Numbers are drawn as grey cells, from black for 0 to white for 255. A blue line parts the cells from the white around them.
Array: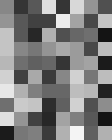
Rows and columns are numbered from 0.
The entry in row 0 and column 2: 88
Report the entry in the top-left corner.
135
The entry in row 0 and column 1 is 53
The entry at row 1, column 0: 148
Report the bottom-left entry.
27
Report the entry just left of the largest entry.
177
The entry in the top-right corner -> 80
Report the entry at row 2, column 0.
196
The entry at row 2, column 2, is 39
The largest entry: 244
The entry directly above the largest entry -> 127

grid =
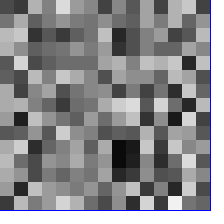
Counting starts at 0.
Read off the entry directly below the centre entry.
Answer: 109
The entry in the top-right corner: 66
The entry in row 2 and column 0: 186
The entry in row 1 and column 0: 116
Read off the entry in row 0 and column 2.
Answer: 178
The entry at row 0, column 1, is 58
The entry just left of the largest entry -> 58
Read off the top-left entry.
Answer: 74
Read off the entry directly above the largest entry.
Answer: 39
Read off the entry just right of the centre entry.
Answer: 205
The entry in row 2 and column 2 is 51
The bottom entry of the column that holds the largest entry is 241
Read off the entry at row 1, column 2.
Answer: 95
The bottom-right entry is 101
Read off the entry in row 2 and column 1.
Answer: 199
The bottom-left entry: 58
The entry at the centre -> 171
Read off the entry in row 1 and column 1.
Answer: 171

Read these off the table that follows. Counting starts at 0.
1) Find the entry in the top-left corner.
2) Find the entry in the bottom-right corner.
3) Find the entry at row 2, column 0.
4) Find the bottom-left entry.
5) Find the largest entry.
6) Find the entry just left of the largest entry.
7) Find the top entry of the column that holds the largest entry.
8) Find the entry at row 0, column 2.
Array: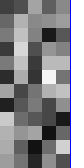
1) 64
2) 79
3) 122
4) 157
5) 245
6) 52
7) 95
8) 164

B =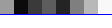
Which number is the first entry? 156
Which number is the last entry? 248
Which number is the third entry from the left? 58

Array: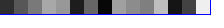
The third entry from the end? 21
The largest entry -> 239
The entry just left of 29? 152
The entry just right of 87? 121

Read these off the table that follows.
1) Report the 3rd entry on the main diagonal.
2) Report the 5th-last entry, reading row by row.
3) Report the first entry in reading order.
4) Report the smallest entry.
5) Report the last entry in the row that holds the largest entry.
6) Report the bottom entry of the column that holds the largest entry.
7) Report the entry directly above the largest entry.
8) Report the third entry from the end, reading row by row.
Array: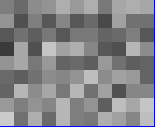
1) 94
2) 120
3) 126
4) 58
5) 190
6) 203
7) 153
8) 161

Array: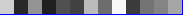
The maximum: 248
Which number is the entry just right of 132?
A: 166
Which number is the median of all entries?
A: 116

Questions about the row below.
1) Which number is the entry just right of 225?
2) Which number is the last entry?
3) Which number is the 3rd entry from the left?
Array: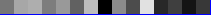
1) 40
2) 56
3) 174

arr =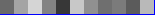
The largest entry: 213
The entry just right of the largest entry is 131

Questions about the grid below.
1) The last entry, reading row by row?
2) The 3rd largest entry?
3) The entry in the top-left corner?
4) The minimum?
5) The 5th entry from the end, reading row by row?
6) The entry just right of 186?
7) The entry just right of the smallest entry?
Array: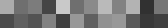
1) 63
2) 179
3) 172
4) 49
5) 145
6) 130
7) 118
